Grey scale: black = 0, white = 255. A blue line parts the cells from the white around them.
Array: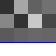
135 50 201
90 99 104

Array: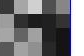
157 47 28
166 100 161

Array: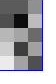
79 13 188
183 165 106

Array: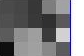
79 72 57
91 144 158

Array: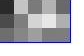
75 126 212
110 134 158

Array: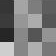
59 150 172
38 136 85
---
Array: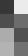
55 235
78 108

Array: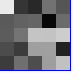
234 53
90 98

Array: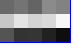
105 116
199 228

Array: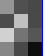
149 80
76 192

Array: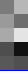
123 183
154 110

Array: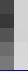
69 211
56 211
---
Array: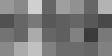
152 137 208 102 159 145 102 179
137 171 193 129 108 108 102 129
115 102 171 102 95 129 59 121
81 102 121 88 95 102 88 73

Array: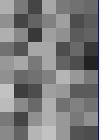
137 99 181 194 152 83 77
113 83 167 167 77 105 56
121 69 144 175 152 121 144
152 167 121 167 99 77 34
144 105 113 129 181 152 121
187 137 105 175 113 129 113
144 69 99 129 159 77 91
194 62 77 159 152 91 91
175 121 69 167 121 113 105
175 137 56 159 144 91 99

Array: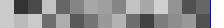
202 186 202 110 173 89 117 153 179 110 66 125 141 153 81
202 51 74 194 102 133 167 159 133 194 167 208 147 81 102

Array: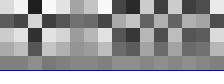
92 70 212 63 85 113 107 70 170 196 99 176 99 176 164 78
128 128 142 121 128 134 134 128 142 142 134 142 134 142 134 128
170 189 85 196 176 148 156 189 107 92 164 107 164 107 113 183
204 226 49 226 212 156 183 226 85 55 183 78 189 85 92 219
219 242 30 248 226 164 196 248 70 42 204 63 204 63 78 234

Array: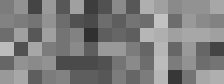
188 81 167 124 116 138 94 153 153 124 102 182 102 153 102 68
102 146 138 146 74 74 74 81 116 138 109 188 124 146 109 116
130 124 116 146 109 81 74 109 94 116 109 194 109 153 138 130
153 167 94 124 130 94 94 87 124 102 124 182 55 116 167 175
109 160 87 160 116 130 48 94 102 94 182 175 160 167 167 160
124 146 68 153 87 160 61 81 138 87 175 160 138 146 146 167

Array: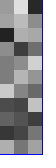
125 141 209
76 69 194
34 175 168
175 118 162
125 181 149
162 187 141
55 69 118
141 62 111
202 133 105
98 83 62
155 223 40

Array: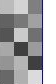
104 175 219
98 120 161
168 63 155
187 211 127
84 203 112
148 181 63
